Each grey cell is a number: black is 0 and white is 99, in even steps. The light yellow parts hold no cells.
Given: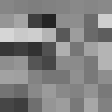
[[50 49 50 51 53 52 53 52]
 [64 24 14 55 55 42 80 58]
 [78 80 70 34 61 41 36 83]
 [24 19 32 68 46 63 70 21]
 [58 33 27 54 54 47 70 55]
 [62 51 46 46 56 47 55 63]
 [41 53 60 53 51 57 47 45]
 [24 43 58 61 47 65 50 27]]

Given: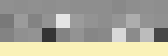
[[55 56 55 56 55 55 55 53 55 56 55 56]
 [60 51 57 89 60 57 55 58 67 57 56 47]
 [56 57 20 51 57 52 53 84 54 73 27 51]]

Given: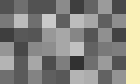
[[43 32 32 54 24 39 60 28 32]
 [73 43 78 37 73 65 37 55 47]
 [34 33 59 65 52 33 56 26 24]
 [28 53 55 65 75 38 47 49 58]
 [35 65 30 49 19 43 60 32 70]
 [35 51 37 34 70 67 38 57 43]]

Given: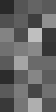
[[33 39 35 16]
 [37 24 56 31]
 [30 74 22 51]
 [49 53 20 44]
 [64 41 41 35]
 [37 52 36 17]
 [48 27 44 35]
 [46 68 33 22]]

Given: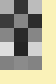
[[20 73 68]
 [52 17 23]
 [16 52 52]
 [14 82 86]
 [54 51 50]]

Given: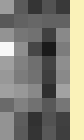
[[35 20 32 22 61]
 [38 40 38 38 34]
 [46 44 25 53 57]
 [55 27 10 48 96]
 [50 43 26 55 62]
 [48 44 24 53 59]
 [59 53 18 63 62]
 [50 44 34 46 41]
 [36 19 32 25 57]
 [35 20 34 24 57]]

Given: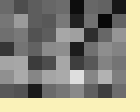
[[30 36 40 42  5 40 38  9 41]
 [60 36 34 47 13 44  3 38 46]
 [47 32 36 65 62 18 40 58 43]
 [45 38 54 55 11 44 55 51 21]
 [65 23 30 65 24 34 51 45 64]
 [66 52 64 66 86 52 69 49 56]
 [32 10 41 46 53 37 24 42 34]]
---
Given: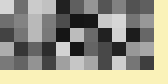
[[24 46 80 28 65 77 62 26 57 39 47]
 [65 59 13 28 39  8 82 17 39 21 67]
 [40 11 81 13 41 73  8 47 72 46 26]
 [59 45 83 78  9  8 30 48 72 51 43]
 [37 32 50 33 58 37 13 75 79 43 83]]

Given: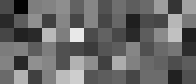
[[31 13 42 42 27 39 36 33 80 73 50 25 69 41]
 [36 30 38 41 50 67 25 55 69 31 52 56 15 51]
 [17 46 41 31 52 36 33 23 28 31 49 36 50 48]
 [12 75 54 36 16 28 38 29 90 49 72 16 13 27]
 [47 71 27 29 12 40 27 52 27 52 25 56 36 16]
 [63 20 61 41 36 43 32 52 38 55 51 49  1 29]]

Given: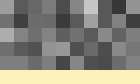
[[50 42 29 31 52 27 49 41 49 49]
 [46 53 30 41 31 59 57 32 35 43]
 [49 38 53 35 44 37 51 43 51 67]
 [24 50 34 62 35 23 41 42 25 44]
 [57 21 34 77 52 30 48 40 35 61]]

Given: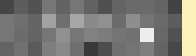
[[28 39 49 45 43 30 22 43 53 49 35 44 39]
 [32 40 92 44 45 48 50 46 56 46 39 42 46]
 [36 41 45 55 42 56 53 65 43 63 39 43 46]
 [26 39 41 41 39 31 38 46 38 46 32 36 27]]

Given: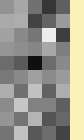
[[26 42 34 75 45]
 [40 33 70 45 58]
 [37 50 50 77 54]
 [67 38 75 43 67]
 [60 54 62 53 47]
 [53 42  6 35 42]
 [49 65 52 55 58]
 [24 92 46 53 63]
 [60 39 26 67 66]
 [37 21 44 65 57]]

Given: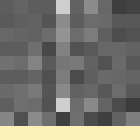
[[49 38 25 29 43 25 43 54 31 52]
 [23 29 39 53 42 80 32 42 43 37]
 [34 42 34 40 38 53 33 47 43 41]
 [39 40 41 37 29 48 31 39 36 36]
 [34 41 32 38 47 46 35 51 42 44]
 [38 40 40 35 32 50 28 43 36 36]
 [32 30 37 48 42 57 42 38 39 40]
 [34 34 41 42 36 54 33 38 37 35]
 [26 24 40 54 38 80 36 36 39 36]]

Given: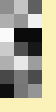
[[58 46  6]
 [29 47 28]
 [61 90 68]
 [ 9 31 79]
 [ 4  4 97]
 [93 58 68]
 [37 76 55]]

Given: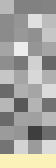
[[85 60 82 45]
 [42 24 58 60]
 [72 62 63 41]
 [44 70 34 71]
 [85 64 68 41]
 [68 84 64 77]
 [40 81 47 55]
 [64 58 92 64]
 [77 56 59 54]
 [73 87 58 54]
 [51 50 50 72]]

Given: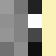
[[ 6 55 44]
 [27 51 58]
 [98 51 56]
 [13 46 60]]
